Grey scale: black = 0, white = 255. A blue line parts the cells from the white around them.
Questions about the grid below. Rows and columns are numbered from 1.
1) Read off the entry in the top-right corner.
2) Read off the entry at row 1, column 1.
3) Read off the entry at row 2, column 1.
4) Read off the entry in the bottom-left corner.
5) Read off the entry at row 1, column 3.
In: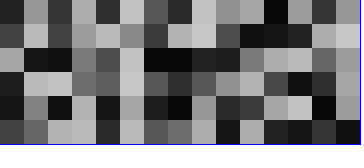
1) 150
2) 35
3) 66
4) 66
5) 53

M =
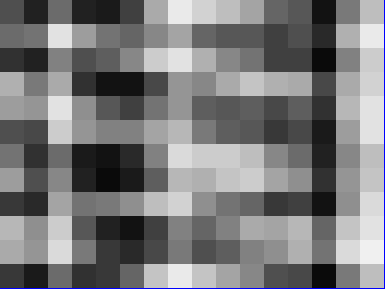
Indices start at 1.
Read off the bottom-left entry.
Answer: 56
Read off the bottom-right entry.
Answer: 190
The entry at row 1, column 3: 107
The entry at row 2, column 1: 107
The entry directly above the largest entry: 226
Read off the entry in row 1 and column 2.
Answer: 33
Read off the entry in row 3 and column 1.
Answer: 49
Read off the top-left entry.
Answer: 79
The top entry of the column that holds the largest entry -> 190
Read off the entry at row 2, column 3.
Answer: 226
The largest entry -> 240
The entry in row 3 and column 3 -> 129
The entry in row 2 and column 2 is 115
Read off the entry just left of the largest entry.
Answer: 218

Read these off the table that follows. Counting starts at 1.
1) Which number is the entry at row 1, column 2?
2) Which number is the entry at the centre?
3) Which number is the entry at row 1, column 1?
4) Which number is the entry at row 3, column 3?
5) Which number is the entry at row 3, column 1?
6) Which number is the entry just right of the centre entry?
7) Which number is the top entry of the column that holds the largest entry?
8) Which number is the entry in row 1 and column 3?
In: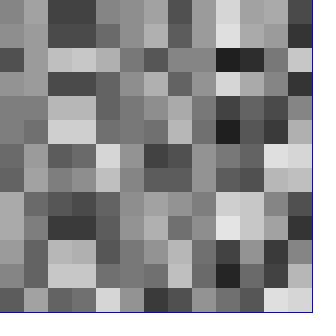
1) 162
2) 66
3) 133
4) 191
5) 80
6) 80
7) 214
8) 66

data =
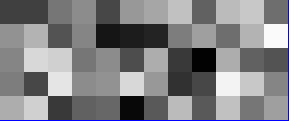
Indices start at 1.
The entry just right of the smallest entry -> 173
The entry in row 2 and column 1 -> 146
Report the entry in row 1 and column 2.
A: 64
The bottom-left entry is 173
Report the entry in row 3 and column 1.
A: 133
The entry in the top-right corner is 110
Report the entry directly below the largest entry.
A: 83
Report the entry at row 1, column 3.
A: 118
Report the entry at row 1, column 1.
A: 64
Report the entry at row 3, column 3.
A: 208
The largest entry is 250
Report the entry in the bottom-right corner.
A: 159
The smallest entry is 2
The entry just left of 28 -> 21

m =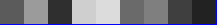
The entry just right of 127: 63
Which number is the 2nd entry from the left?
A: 155
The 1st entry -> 91
